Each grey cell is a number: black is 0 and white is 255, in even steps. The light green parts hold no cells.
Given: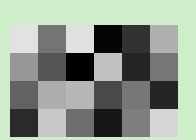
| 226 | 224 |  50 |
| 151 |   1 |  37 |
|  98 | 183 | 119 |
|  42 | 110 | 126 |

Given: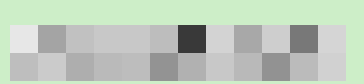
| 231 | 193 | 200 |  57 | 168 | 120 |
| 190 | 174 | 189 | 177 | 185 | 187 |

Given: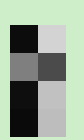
|  12 |
| 127 |
|  14 |
|  10 |

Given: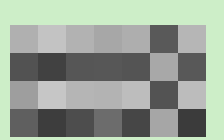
| 176 | 178 | 174 | 182 |
|  82 |  86 |  84 |  88 |
| 158 | 181 | 189 | 188 |
|  95 |  77 |  70 |  59 |

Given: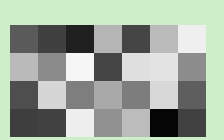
|  90 |  32 |  69 | 239 |
| 186 | 246 | 223 | 141 |
|  78 | 126 | 125 |  94 |
|  62 | 238 | 188 |  65 |

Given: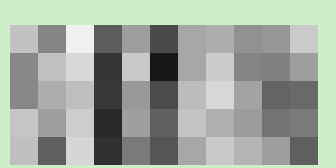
| 194 | 240 | 158 | 167 | 145 | 202 |
| 135 | 216 | 201 | 167 | 132 | 158 |
| 135 | 191 | 153 | 188 | 163 | 105 |
| 197 | 205 | 159 | 196 | 156 | 122 |
| 191 | 214 | 122 | 167 | 180 |  95 |
